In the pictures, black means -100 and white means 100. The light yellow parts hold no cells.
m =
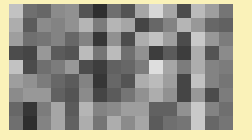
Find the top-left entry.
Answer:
52
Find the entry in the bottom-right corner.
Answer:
-8
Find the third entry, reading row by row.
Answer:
-19
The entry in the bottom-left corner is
-13
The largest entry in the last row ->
58
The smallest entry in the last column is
-24
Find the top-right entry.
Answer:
-8
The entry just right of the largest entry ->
30
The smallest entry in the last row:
-64
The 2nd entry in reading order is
-13
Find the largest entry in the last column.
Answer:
9
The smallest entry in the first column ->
-40
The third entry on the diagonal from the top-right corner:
58
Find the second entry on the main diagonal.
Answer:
-29
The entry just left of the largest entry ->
-3
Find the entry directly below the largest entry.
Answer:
47
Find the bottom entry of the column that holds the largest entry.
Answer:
-29

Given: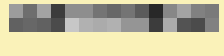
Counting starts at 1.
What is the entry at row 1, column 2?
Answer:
-14
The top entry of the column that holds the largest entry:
11
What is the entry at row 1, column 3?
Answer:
28
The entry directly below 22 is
-24
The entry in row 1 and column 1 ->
22
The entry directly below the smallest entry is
-53
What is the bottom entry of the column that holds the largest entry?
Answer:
56
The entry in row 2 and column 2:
-19
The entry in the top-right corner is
-4

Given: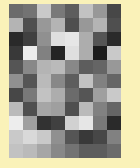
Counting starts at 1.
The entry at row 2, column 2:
-38
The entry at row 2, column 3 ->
19
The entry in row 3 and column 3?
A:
13
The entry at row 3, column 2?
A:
-50
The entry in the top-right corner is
-44
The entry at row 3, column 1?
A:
-67
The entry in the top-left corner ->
-16
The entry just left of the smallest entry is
36
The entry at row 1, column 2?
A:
-10
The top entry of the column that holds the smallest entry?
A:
19
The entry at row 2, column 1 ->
41
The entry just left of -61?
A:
25
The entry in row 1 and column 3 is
58
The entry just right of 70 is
58
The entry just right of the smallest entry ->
58
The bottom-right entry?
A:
-16
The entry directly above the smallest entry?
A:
-33

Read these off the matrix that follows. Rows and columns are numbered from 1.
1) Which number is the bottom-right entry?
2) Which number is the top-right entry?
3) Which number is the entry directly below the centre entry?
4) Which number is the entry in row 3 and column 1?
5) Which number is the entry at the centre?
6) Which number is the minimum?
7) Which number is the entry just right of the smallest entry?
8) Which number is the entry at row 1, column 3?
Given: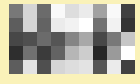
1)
-49
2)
-49
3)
43
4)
-44
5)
4
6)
-70
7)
21
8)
-16

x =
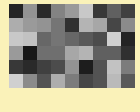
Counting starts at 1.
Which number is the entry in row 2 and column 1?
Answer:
36
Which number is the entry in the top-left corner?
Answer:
-72
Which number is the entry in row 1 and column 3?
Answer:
-67
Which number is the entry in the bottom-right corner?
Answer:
-30
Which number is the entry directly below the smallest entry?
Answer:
-67
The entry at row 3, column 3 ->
-19
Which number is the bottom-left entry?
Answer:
63
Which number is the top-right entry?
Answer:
-50
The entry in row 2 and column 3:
15
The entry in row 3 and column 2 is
52
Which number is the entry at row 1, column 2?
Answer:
15
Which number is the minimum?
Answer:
-82

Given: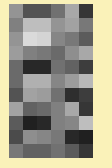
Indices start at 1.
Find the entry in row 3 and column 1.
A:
16
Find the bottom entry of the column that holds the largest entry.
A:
-23
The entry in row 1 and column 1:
16
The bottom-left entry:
-6
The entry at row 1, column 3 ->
-35
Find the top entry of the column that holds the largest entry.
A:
-35
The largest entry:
71
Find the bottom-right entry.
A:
-58
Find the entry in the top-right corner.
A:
-58
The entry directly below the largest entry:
0

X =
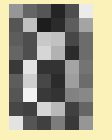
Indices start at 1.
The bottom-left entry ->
78
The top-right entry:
84
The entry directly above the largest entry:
62
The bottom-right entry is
18
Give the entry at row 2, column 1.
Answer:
-33
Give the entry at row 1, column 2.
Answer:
-21
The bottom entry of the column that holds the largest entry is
-33
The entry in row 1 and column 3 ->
-33
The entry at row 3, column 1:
-27
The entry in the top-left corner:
18
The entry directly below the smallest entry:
57
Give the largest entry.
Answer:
90
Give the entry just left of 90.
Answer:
-33

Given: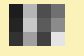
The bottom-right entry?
79
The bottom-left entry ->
-61
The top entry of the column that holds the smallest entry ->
-77
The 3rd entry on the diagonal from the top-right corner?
25

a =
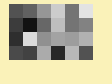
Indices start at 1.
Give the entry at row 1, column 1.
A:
-36
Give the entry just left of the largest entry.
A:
-9
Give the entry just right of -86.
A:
-19
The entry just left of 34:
-48
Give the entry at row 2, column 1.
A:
-53
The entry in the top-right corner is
78
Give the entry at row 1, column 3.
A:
18
